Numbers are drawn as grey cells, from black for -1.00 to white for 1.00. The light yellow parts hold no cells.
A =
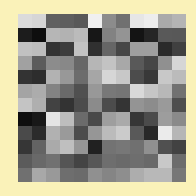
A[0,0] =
0.72
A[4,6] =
0.68
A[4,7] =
0.57
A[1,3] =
0.40
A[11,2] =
0.20
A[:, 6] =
[0.10, 0.02, -0.20, 0.53, 0.68, -0.06, -0.40, 0.24, 0.47, -0.10, -0.14, 0.04]
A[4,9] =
-0.56
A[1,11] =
-0.31
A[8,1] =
-0.66
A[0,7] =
-0.12
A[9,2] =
0.33
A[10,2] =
-0.11
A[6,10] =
0.21
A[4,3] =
0.19
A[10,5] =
-0.32
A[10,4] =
-0.47
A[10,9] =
-0.18
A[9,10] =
-0.37
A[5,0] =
0.29
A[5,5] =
0.19
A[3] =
[0.26, -0.28, 0.10, 0.07, -0.19, 0.43, 0.53, 0.32, -0.30, -0.45, 0.13, 0.68]
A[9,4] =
0.18
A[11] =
[-0.12, 0.32, 0.20, -0.14, -0.16, 0.13, 0.04, 0.11, 0.36, 0.44, 0.44, -0.07]
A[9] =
[-0.58, -0.22, 0.33, 0.50, 0.18, -0.74, -0.10, -0.07, -0.12, 0.13, -0.37, -0.48]
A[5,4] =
-0.37
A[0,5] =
0.88
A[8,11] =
0.43
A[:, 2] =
[-0.25, 0.43, -0.61, 0.10, 0.40, 0.03, -0.48, 0.79, 0.39, 0.33, -0.11, 0.20]
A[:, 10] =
[0.33, -0.30, -0.67, 0.13, 0.57, 0.44, 0.21, 0.23, 0.84, -0.37, 0.57, 0.44]
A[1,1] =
-0.89

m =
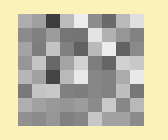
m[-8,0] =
0.36
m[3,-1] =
0.57
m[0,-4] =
0.10
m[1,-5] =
-0.09
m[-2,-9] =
0.37
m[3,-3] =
-0.20
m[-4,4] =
0.82
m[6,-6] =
0.17
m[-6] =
[0.28, -0.02, 0.53, 0.00, -0.24, 0.46, 0.85, -0.23, 0.08]
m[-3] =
[-0.05, 0.54, 0.57, 0.00, -0.02, 0.06, 0.01, 0.49, -0.07]
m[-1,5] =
0.55
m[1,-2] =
0.18
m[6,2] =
0.20
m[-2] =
[0.37, 0.26, 0.20, 0.17, 0.22, 0.09, 0.58, 0.06, 0.45]
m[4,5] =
0.06
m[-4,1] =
0.26

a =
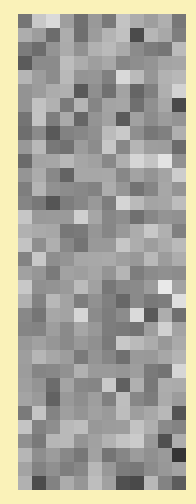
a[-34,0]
-0.08
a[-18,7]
0.55
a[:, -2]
[0.37, 0.32, -0.08, 0.29, 0.40, 0.37, 0.32, 0.22, 0.00, 0.23, 0.78, 0.29, 0.31, 0.30, 0.16, 0.38, 0.34, 0.22, 0.13, 0.83, -0.02, 0.36, 0.64, 0.19, 0.31, -0.10, 0.36, 0.34, 0.44, 0.08, -0.37, 0.21, 0.19, 0.03]
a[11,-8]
0.31
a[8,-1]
0.37
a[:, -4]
[0.36, -0.41, 0.09, 0.11, 0.46, -0.21, -0.13, 0.26, 0.12, 0.42, 0.68, 0.28, -0.10, 0.46, -0.12, 0.35, 0.36, 0.19, -0.02, 0.08, 0.08, 0.71, -0.10, 0.46, 0.21, 0.24, 0.38, 0.06, 0.24, 0.53, 0.59, 0.22, -0.06, -0.43]
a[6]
[0.15, 0.52, 0.39, -0.04, 0.42, 0.04, 0.29, 0.30, -0.13, 0.13, 0.32, -0.43]
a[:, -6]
[-0.05, 0.41, 0.46, 0.32, 0.00, -0.12, 0.29, 0.27, 0.47, 0.56, 0.07, 0.32, 0.36, -0.02, 0.06, 0.05, 0.20, 0.33, 0.16, -0.07, 0.00, -0.02, -0.02, -0.04, 0.05, 0.21, 0.58, 0.00, 0.21, 0.22, 0.40, -0.09, 0.19, 0.26]
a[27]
[0.29, 0.21, -0.23, 0.20, 0.11, 0.24, 0.00, 0.49, 0.06, -0.03, 0.34, 0.22]
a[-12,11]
0.28
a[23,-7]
0.13
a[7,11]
0.15
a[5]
[0.15, 0.22, 0.35, 0.38, -0.30, 0.12, -0.12, 0.28, -0.21, 0.00, 0.37, 0.65]
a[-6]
[-0.04, 0.54, 0.03, 0.25, 0.16, 0.26, 0.21, 0.48, 0.24, 0.32, 0.44, -0.34]
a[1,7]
0.51
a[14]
[0.55, 0.20, 0.21, 0.21, 0.62, 0.30, 0.06, 0.11, -0.12, 0.06, 0.16, 0.14]
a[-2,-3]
0.10
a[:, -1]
[-0.07, -0.01, 0.47, 0.30, 0.44, 0.65, -0.43, 0.15, 0.37, -0.16, 0.14, 0.61, 0.16, 0.48, 0.14, 0.00, 0.46, 0.36, 0.10, 0.27, 0.75, -0.13, 0.28, 0.33, 0.41, 0.68, 0.34, 0.22, -0.34, 0.03, 0.36, -0.59, 0.29, -0.28]
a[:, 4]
[-0.12, -0.13, 0.14, 0.35, 0.16, -0.30, 0.42, -0.20, 0.06, 0.22, 0.30, 0.31, 0.07, 0.06, 0.62, -0.04, -0.09, 0.31, 0.24, 0.47, -0.02, 0.68, 0.30, 0.20, -0.04, 0.39, 0.06, 0.11, 0.16, 0.49, 0.16, -0.07, 0.06, 0.18]
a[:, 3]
[0.24, 0.36, 0.34, 0.48, 0.45, 0.38, -0.04, 0.33, 0.02, -0.11, 0.44, -0.22, 0.10, -0.02, 0.21, -0.07, 0.07, 0.16, 0.27, 0.21, 0.28, 0.28, 0.08, 0.08, 0.23, 0.14, 0.29, 0.20, 0.25, 0.45, 0.45, 0.07, -0.01, 0.35]
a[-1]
[0.39, -0.40, 0.02, 0.35, 0.18, 0.49, 0.26, -0.37, -0.43, 0.44, 0.03, -0.28]
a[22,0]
0.04
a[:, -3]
[0.24, 0.43, -0.03, 0.16, 0.18, 0.00, 0.13, 0.10, -0.07, 0.24, 0.54, 0.16, 0.04, 0.29, 0.06, 0.57, 0.23, 0.45, 0.09, 0.22, -0.05, -0.30, 0.24, 0.35, 0.20, -0.04, -0.06, -0.03, 0.32, 0.37, 0.20, 0.13, 0.10, 0.44]
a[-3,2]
0.22
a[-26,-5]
0.58
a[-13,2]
0.31

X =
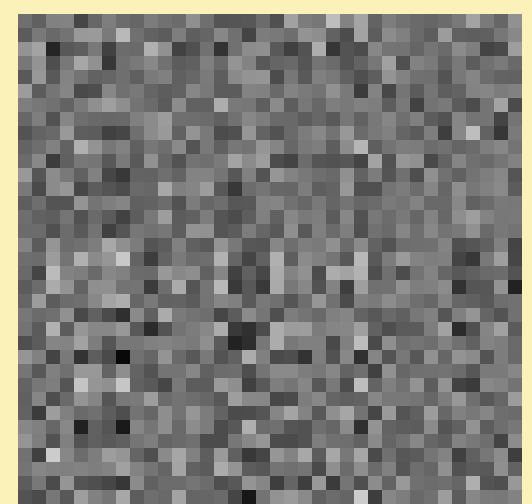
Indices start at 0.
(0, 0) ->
-0.13
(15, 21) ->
0.00
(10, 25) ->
0.28
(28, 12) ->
0.18
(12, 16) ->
-0.15
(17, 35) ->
-0.45
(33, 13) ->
-0.15
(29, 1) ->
0.00
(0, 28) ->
-0.17
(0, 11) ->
-0.16
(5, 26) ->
-0.44
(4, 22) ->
-0.05
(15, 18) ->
-0.30
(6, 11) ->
0.10
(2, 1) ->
0.28
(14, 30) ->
-0.19
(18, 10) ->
0.19
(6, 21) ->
-0.19
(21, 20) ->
-0.09
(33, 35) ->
0.19
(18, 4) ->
-0.01
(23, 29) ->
-0.14
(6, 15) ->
-0.05
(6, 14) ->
0.36
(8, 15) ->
-0.37
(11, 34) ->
0.06
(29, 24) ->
-0.63
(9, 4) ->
0.38
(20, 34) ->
-0.14
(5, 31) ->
-0.22
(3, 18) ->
-0.21
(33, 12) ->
-0.08
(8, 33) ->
-0.23
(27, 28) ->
-0.08
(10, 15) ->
0.28
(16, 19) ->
-0.14
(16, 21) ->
-0.04
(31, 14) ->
0.21
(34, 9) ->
-0.14
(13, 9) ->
-0.23

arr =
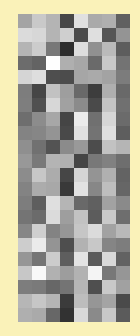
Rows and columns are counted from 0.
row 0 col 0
0.29
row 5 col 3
0.24
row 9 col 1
-0.11
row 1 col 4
-0.41
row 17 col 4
0.78
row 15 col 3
0.18
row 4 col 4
0.30
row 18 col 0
0.56
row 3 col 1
-0.22
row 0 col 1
0.58
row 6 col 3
0.26
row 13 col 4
-0.18
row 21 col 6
0.57
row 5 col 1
-0.45
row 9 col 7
0.42
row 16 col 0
0.61
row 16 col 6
0.04
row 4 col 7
-0.03
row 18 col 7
0.18
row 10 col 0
0.19
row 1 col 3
0.62
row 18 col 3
0.23
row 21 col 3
-0.61
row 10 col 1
-0.05
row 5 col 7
-0.18
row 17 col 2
0.60
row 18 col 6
-0.06
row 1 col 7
0.16
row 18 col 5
0.91
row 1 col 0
0.72
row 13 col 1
-0.26
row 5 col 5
-0.52
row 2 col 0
0.41
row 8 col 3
-0.43
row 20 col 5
0.18
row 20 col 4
0.48
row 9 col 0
0.12
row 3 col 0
-0.15
